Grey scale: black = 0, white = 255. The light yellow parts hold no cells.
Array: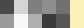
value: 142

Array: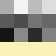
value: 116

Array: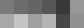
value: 57

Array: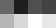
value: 80

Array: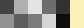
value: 109

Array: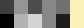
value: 135

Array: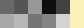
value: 14

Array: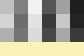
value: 199
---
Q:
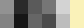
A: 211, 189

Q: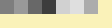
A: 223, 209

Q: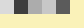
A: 218, 199

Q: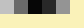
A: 193, 148

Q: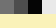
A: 233, 113

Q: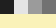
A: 228, 155

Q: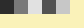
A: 225, 199

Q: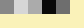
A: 214, 171
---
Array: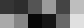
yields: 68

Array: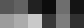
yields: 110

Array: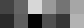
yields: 116

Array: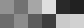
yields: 41

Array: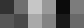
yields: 11

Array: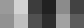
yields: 139

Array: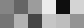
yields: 14

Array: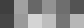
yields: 110

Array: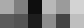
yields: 155

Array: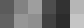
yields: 50
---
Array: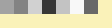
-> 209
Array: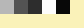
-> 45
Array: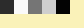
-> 117
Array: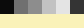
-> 141
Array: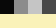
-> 197
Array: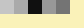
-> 16
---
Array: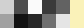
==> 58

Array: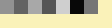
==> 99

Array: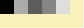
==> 133

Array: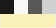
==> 209

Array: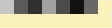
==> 75

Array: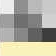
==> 111

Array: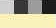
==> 156

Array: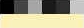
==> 47

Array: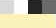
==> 217
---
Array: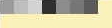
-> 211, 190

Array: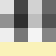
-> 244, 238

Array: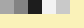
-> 242, 201

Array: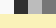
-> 249, 188

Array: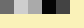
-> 206, 170

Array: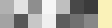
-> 246, 239
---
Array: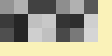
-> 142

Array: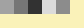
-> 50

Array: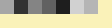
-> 30

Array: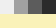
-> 161

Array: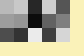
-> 39

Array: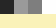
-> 154

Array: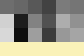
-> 66

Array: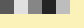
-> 134
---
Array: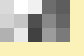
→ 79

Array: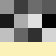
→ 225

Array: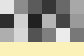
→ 33

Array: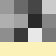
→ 41

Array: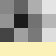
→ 114

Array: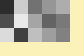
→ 165

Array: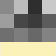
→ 59

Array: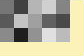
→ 160
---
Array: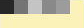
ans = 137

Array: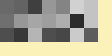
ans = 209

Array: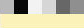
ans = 103

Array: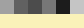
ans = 28

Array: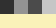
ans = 75

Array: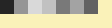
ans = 163

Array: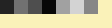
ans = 211

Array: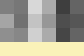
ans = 62

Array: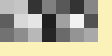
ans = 51

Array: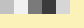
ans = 59
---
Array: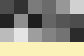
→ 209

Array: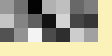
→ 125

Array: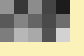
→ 28

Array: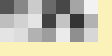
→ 242

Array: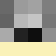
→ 126

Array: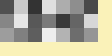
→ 73

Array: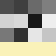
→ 127
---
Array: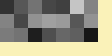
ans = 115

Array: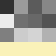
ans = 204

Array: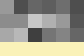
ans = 184

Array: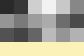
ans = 68

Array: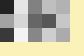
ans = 243

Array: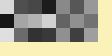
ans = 107

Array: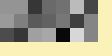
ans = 54

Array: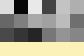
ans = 53
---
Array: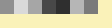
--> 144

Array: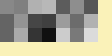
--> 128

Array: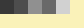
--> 105

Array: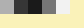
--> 118

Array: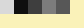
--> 87

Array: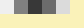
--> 128
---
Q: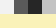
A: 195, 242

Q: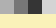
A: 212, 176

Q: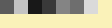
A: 218, 91

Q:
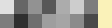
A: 125, 125

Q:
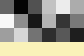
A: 172, 158

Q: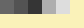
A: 221, 102
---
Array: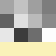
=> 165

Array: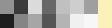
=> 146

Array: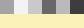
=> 164

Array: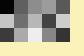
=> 4

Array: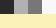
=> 42

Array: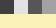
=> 64

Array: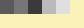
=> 90
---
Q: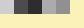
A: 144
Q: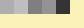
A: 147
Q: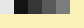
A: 89
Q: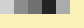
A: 141
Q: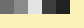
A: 109
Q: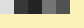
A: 81
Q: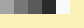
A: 119
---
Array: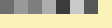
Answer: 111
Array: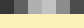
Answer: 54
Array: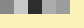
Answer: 135
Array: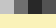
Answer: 197
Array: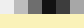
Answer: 239
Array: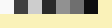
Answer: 249
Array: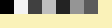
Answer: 1
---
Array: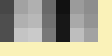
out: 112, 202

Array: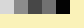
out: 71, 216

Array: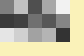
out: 112, 242

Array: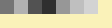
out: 47, 211

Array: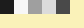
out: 159, 247

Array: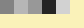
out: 152, 210

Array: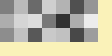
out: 120, 236

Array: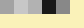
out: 178, 199

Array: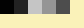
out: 197, 197
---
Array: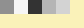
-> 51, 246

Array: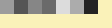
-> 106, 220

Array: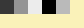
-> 236, 236

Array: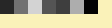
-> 84, 211

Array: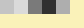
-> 122, 218

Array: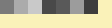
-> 73, 201

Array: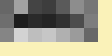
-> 36, 211

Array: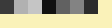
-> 17, 197
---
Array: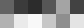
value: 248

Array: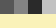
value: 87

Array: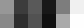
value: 82

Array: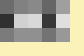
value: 144

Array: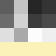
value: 223

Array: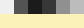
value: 27

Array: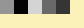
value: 3

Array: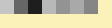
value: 184

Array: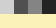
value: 208

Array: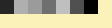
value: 111
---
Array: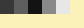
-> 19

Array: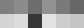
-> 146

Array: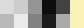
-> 149

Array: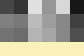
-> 150

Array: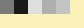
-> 223

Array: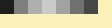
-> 162
